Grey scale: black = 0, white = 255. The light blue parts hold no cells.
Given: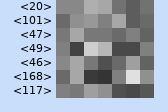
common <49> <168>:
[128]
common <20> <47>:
[167]
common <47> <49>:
[128]
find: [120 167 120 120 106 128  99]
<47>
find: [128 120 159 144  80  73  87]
<117>

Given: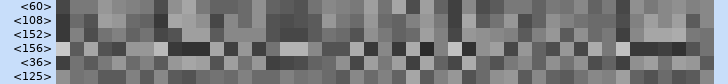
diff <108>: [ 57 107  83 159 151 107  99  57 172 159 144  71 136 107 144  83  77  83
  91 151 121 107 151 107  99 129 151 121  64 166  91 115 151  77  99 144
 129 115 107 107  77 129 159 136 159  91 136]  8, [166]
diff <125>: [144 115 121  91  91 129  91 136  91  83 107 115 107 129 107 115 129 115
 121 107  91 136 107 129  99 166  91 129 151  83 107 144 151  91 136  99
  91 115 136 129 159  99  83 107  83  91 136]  15, [107]
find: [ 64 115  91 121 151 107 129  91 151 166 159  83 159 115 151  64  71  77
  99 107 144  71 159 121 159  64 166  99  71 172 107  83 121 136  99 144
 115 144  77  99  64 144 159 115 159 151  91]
<36>
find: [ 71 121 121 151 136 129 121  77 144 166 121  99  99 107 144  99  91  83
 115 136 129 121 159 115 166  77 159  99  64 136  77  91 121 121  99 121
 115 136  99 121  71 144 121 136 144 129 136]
<60>

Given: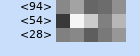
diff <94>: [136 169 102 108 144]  1, [163]
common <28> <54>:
[128]
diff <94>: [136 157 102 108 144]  1, [163]

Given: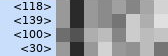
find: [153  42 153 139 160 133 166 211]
<118>
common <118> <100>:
[133]
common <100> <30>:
[188]
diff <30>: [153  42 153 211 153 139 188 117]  5, [145]

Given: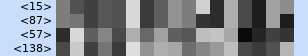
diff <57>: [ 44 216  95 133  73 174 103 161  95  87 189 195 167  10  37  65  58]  16, [52]
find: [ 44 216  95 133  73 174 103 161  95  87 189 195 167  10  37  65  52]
<57>
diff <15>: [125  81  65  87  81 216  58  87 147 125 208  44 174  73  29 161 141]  7, [95]
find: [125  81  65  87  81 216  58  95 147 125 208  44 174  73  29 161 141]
<15>
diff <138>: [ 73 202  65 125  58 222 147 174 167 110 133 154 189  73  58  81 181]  3, [117]

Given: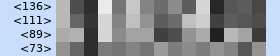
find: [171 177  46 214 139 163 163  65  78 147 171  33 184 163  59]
<89>
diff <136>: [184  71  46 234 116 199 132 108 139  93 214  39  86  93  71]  1, [78]
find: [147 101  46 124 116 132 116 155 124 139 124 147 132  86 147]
<73>
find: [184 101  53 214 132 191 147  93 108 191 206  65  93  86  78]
<111>

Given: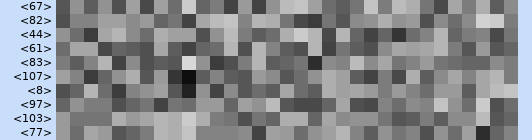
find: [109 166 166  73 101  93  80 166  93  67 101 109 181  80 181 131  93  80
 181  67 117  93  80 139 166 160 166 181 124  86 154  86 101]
<61>
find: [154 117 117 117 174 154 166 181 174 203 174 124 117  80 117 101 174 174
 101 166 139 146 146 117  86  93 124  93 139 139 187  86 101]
<103>
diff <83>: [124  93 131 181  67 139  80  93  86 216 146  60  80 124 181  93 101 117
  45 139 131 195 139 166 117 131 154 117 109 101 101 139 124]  21, [187]

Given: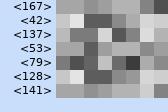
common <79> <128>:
[138]
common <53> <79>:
[138]

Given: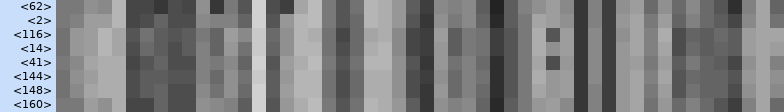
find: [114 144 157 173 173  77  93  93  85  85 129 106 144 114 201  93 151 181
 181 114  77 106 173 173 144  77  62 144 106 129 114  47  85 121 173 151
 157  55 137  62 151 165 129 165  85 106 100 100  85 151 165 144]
<144>
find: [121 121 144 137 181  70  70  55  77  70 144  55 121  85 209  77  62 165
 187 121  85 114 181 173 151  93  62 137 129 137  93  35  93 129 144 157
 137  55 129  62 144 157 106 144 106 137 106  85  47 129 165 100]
<62>
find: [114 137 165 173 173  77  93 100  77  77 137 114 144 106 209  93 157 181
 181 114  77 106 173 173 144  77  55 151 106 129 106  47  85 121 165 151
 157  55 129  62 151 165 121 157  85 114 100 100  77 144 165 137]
<148>
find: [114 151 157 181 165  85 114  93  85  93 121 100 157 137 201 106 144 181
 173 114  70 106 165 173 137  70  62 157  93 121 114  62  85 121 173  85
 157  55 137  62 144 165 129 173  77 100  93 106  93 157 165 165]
<116>

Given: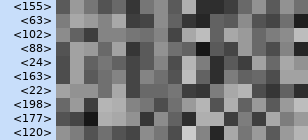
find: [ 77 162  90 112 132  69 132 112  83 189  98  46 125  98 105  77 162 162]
<163>
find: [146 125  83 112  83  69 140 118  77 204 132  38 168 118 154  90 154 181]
<120>
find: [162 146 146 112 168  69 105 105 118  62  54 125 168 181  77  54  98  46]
<22>

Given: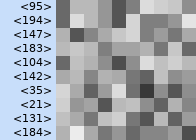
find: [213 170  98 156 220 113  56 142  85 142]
<35>
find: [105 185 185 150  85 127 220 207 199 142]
<95>
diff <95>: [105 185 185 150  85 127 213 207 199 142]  6, [220]
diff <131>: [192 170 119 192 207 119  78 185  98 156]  6, [85]
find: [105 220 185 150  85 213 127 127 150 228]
<194>
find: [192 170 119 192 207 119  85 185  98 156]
<131>

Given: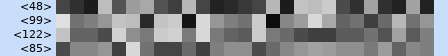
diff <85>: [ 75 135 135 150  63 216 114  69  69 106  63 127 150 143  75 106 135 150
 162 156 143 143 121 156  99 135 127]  12, [143]
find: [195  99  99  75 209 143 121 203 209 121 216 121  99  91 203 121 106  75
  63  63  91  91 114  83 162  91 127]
<122>
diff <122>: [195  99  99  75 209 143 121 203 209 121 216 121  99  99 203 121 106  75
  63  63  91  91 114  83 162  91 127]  13, [91]
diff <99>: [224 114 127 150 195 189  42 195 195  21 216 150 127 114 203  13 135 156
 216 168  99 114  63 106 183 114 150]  8, [203]

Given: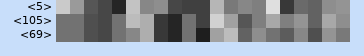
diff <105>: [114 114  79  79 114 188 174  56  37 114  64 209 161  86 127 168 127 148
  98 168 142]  3, [71]
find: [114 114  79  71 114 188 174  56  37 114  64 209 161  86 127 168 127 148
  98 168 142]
<105>

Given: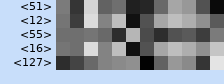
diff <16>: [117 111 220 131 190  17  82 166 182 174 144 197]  8, [190]
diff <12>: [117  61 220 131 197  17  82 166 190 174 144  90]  4, [190]
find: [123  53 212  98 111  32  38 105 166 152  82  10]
<51>
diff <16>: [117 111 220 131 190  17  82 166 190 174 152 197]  10, [144]
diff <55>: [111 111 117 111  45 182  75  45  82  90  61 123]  3, [105]

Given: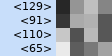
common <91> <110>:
[87]
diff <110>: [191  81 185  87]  0, [199]
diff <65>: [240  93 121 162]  0, [234]

